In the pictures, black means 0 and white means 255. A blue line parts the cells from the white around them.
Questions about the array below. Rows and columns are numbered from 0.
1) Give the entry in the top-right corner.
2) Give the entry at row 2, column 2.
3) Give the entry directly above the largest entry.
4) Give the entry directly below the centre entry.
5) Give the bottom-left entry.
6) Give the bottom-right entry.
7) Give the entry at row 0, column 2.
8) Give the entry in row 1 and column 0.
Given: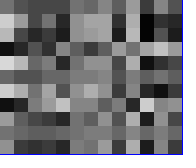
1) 82
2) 39
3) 16
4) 174
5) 145
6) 59
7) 71
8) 205

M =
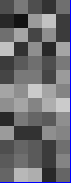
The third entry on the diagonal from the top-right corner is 69
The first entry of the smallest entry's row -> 40
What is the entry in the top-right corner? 111
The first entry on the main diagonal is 78
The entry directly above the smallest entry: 121
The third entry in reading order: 78
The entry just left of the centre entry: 143
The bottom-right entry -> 101
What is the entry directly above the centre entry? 121
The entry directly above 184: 111
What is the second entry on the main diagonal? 18
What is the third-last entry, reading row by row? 174
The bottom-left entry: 101
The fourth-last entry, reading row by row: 184
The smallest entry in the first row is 50

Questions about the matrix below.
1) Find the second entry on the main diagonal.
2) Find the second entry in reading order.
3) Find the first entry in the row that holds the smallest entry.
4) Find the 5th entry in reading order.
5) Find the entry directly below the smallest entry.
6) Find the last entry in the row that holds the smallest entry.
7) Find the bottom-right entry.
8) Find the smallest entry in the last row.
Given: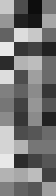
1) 33
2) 77
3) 200
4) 150
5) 22
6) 118
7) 159
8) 86

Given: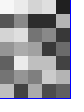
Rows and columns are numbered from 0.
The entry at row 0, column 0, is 247
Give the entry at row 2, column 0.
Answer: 212
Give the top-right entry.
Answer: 32
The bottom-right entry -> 96
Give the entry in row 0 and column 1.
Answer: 235
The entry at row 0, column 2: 212
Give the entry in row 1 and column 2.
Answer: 44
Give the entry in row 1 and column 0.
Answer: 85
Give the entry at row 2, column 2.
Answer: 116

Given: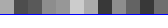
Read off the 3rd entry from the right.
99
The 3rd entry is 89
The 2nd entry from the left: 77
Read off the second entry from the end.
56
